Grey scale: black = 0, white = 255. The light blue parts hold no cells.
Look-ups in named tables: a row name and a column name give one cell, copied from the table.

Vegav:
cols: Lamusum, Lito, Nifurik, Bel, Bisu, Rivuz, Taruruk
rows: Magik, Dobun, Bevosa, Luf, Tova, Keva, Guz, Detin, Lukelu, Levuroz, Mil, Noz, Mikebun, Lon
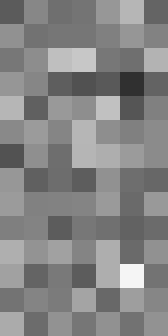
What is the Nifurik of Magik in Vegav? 111
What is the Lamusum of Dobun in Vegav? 145
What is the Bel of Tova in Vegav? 142
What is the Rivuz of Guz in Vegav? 155
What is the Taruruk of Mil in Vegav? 145
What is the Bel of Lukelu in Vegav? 132
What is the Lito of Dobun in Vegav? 114
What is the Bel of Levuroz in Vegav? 119
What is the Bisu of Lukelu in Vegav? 154

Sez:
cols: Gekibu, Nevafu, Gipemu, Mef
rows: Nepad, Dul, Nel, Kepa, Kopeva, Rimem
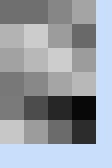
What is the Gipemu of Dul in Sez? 156
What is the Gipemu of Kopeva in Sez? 38
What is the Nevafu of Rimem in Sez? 156
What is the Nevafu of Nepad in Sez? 111
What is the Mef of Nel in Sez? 156
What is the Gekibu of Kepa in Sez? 120
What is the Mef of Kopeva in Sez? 8
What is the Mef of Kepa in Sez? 184
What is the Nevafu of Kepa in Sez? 136
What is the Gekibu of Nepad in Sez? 111
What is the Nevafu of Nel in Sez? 184
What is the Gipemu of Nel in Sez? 205
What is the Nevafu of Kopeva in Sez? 76
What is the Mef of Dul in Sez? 105
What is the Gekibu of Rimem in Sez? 199
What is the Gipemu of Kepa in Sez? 165
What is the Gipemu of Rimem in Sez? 107
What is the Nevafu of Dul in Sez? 204
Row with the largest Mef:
Kepa

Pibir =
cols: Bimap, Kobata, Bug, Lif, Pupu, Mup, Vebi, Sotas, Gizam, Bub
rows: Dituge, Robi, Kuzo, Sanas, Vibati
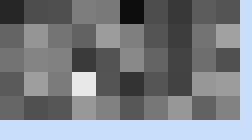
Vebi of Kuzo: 100
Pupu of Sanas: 84
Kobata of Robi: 149
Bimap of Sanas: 90
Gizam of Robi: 115
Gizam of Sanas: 151
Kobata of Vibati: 80
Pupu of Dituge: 121
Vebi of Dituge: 77
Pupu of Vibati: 129
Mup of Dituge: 13
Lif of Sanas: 232
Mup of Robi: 127
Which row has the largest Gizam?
Sanas

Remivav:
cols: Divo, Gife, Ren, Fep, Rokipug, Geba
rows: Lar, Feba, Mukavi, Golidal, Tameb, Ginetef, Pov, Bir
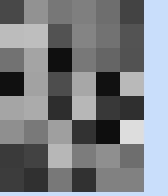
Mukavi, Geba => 82
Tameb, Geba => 47
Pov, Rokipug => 143
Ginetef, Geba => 221
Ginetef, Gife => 121
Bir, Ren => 120
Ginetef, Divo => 143
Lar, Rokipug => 110
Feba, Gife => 190
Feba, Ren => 82
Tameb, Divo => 165
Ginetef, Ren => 159
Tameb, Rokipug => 56

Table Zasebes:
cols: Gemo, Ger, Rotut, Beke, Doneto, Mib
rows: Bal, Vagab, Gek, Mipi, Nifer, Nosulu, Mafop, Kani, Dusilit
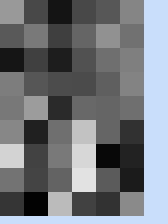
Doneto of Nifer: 101
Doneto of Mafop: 8
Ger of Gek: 64
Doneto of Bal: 87
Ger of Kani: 68
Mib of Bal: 133
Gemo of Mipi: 125
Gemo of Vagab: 89
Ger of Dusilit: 2
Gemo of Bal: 153
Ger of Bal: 72
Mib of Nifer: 111
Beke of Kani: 226
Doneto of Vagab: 145
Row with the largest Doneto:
Vagab

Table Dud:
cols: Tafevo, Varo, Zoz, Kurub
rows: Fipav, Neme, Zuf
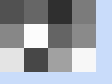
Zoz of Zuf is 160
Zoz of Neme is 100
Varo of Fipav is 102
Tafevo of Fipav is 81
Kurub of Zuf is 247
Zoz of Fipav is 48
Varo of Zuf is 72
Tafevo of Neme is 136
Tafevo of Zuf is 227
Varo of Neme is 252
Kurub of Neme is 138

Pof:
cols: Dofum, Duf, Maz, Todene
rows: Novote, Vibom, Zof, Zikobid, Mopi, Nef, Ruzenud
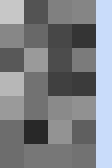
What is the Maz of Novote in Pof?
129
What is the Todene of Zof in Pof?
124
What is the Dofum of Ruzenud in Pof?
108
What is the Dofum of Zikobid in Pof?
182
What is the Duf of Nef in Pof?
40
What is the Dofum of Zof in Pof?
88
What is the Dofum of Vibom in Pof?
135
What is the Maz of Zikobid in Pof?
63
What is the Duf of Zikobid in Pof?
114

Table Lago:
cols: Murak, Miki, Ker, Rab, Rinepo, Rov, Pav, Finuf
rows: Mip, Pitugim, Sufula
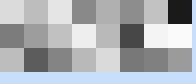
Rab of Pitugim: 238
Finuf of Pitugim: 250
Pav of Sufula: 128
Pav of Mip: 194
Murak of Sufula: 189
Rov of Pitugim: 71
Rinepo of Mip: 176
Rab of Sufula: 185
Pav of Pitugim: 244
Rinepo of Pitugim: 185
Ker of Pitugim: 193
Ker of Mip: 229
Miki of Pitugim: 157
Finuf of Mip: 26
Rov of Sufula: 120
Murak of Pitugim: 124

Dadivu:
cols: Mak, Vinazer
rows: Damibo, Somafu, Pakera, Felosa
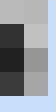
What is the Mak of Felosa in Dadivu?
59
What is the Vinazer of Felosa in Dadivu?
166
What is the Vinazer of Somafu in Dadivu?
193
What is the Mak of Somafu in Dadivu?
50
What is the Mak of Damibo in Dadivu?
186
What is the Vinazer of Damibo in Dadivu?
183
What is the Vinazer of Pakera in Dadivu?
150
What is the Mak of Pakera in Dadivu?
33
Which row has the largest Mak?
Damibo

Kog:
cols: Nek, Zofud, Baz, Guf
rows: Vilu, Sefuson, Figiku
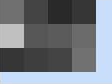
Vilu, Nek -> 112
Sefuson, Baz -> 91
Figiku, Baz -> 68
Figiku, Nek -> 54
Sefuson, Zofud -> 87
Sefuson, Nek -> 192
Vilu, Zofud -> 68
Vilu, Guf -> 54
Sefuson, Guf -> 107
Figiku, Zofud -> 62
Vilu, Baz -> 41
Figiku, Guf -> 113

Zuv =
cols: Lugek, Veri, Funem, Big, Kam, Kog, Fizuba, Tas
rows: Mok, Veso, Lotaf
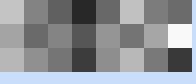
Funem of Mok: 96
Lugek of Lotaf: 183
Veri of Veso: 106
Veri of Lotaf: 144
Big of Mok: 40
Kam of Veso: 149
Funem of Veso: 132
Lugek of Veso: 164
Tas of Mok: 107
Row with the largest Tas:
Veso

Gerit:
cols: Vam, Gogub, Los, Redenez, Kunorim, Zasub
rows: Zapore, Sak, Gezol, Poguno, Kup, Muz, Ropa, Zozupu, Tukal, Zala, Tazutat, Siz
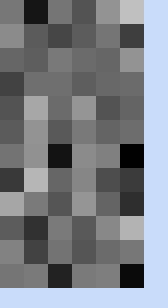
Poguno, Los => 112
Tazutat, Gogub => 67
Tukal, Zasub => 45
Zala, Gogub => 50
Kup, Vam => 82
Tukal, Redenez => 150
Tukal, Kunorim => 99

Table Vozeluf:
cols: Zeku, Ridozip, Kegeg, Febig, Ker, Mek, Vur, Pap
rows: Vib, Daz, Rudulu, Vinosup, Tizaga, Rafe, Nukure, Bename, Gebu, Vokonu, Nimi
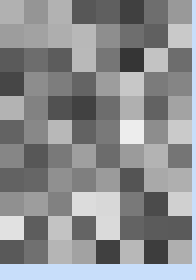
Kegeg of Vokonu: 195
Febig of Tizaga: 65
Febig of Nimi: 162
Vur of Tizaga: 98
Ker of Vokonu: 218
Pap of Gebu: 208
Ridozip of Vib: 149
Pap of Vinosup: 133
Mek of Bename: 84
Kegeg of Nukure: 121
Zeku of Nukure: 134
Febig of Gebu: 220
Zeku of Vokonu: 225
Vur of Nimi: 61
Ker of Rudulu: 118
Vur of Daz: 96
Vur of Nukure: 179
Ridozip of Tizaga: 130
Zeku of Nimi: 89
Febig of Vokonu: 100

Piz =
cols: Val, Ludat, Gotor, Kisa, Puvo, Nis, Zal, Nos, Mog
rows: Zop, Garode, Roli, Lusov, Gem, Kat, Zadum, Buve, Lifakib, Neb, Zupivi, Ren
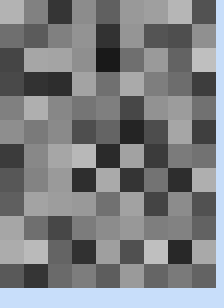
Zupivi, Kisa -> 49
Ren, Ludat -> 53
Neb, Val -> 166
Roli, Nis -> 111
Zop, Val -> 179
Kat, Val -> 142

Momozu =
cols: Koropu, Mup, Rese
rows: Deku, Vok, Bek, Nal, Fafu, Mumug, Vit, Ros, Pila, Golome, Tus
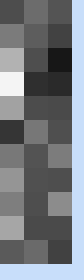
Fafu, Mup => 76
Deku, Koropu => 77
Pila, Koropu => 126
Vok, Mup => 93
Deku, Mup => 108
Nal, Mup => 47
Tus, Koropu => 90
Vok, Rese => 66
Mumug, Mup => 119
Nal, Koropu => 244
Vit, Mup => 83
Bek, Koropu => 178
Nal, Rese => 42

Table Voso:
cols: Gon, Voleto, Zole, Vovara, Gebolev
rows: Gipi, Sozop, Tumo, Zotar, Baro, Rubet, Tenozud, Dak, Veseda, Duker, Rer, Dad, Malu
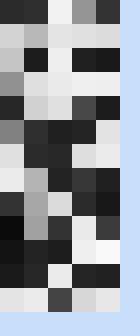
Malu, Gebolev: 231
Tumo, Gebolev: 25
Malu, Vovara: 215
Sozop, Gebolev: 220
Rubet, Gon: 130
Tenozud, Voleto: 43
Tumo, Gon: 197
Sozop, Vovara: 225
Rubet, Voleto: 47
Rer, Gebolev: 249
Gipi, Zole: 242
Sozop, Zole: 229
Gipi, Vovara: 149
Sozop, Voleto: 185
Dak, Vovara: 55
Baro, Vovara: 72
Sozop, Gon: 210
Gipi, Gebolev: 51
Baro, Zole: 224
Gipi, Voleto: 47
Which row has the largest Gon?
Dak

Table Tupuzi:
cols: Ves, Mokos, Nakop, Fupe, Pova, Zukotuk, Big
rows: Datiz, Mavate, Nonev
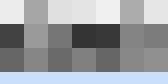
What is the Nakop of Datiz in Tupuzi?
223
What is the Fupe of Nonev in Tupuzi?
128
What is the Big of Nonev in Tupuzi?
143
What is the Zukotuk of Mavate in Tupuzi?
132
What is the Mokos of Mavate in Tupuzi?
153
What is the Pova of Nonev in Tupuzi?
103
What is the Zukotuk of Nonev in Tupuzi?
135
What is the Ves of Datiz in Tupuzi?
235
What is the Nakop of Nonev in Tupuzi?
106
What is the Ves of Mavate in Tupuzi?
67
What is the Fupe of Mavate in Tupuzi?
53
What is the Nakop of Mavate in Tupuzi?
118
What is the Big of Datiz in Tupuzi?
230

